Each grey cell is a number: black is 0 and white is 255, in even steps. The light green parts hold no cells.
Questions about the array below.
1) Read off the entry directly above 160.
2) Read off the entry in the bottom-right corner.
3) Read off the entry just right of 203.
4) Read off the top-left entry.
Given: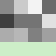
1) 225
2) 160
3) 243
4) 137

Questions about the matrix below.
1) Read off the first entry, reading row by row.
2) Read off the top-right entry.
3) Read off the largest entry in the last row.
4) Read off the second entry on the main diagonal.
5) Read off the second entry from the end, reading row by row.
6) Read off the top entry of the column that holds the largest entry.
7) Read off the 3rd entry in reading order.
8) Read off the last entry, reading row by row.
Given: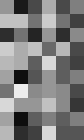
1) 150
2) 127
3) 216
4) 193
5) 85
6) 25
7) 73
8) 85

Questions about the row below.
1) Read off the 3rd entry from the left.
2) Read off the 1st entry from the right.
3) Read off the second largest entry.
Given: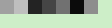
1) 35
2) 141
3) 160

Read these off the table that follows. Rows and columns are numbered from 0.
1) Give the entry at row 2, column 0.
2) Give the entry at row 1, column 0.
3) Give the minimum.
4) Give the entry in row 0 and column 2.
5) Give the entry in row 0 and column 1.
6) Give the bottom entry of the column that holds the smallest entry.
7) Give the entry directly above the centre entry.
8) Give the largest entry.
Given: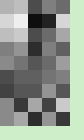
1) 190
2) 214
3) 14
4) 76
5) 190
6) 45
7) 45
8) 238

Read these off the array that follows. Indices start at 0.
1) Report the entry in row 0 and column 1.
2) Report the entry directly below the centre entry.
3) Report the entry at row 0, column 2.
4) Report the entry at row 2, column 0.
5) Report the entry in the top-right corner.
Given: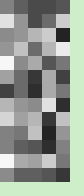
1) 95
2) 139
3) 74
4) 139
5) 85

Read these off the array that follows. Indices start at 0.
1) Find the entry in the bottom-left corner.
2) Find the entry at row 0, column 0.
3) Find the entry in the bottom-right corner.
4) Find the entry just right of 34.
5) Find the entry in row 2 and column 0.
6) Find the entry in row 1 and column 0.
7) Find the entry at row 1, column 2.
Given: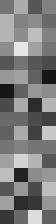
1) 55
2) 117
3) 97
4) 140
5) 180
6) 180
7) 140

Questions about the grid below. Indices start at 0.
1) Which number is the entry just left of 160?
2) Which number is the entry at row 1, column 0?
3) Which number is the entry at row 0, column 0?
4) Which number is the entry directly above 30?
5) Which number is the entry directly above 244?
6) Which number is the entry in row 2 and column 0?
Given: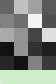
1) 193
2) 130
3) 101
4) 223
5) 160
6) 170

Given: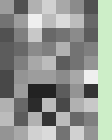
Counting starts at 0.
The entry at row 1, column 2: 239
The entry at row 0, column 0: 157
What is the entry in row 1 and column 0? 115
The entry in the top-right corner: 81
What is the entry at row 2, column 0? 81
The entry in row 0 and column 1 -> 81
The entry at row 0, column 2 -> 177
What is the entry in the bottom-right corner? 148

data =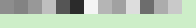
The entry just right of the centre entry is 181
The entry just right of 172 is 201
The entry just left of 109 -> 221
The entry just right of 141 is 131

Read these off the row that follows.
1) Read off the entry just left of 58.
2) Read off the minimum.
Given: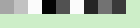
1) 114
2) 4

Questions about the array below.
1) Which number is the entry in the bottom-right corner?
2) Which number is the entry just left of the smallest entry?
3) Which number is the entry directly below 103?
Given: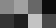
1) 73
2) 103
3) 195
